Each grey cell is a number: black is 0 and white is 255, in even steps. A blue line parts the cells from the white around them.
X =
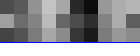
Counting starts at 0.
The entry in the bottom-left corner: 68
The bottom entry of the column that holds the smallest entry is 26
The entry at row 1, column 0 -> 159
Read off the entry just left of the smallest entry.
40
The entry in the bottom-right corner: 139
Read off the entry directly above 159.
76
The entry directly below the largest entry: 187
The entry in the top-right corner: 181
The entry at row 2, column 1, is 83

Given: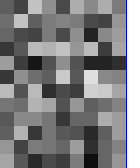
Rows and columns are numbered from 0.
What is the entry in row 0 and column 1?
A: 67
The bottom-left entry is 165
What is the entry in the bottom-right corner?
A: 150
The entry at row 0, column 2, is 194
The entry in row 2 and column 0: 102
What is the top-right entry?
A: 123
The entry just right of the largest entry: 137
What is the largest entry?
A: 223
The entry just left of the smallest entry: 123
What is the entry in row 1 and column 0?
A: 110
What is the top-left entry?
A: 95
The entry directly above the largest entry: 35
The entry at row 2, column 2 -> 67
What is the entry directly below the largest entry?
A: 208
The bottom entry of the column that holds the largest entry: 14
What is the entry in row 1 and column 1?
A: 194
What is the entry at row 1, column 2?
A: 95
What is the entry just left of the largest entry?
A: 88
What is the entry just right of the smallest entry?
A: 102
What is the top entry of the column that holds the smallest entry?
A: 137
